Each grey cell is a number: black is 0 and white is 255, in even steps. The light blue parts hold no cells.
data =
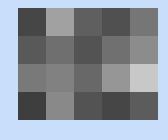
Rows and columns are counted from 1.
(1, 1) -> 70
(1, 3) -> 95
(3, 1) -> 121
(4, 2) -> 137
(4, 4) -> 70
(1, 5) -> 118

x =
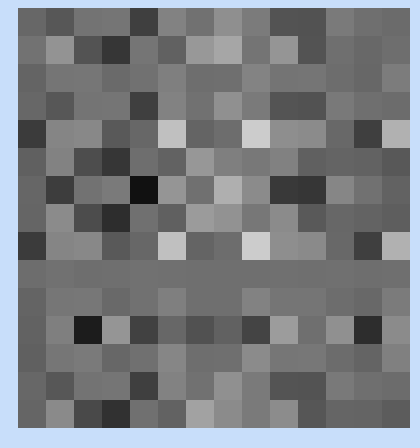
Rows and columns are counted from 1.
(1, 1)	103
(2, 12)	111
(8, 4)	45
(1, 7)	113
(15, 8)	139
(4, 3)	116
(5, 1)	59
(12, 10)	156
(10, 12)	112
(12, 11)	111
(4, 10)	84
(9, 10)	142
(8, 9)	119
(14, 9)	122
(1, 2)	87
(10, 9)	111
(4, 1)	103
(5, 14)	177
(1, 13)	111
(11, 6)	127
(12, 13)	45
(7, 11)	54
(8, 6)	96
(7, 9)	139
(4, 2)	87
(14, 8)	144
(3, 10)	116
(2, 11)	83
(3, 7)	110
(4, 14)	108
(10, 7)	111
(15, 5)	112
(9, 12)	104
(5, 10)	142
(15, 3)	73
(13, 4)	103
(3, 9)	131
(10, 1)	109

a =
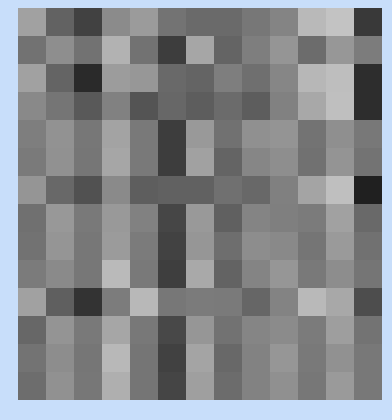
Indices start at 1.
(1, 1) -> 161
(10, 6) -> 62
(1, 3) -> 65
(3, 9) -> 111
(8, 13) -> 105
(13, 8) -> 104
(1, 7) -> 106
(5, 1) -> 126
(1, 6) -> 115
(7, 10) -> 128
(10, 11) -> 121
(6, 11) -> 113
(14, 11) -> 119
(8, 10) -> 127
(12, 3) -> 121
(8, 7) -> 153
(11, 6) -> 119
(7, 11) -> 164
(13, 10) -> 150
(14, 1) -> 109
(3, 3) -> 42
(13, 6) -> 65
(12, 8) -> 114
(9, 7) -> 150
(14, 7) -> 159
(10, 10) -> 150
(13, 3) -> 118
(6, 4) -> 166
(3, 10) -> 134
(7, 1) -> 149
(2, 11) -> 108
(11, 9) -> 102
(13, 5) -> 117
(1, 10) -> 132

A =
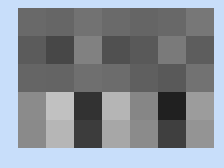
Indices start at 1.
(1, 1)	105
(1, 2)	102
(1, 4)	106
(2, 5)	89
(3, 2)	100
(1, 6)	104
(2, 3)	129
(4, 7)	156
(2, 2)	71
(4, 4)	181

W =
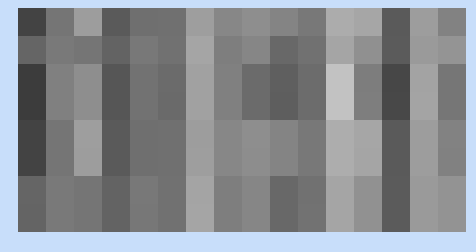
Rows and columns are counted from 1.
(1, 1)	67
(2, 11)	113
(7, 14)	91
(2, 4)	99
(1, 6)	112
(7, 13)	145
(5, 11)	120
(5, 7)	157
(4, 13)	126
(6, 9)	141
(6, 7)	158
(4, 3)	142
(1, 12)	172
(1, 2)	117
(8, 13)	145
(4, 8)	128
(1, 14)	90
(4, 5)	114
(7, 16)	147
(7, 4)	99
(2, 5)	120
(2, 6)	113
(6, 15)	157
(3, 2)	128
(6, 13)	165
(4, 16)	118
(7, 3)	117
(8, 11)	114
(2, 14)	91
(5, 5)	111
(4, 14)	72
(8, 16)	147

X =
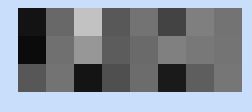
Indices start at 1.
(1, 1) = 19
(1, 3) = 194
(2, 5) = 106
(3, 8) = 118
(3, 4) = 79
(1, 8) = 115
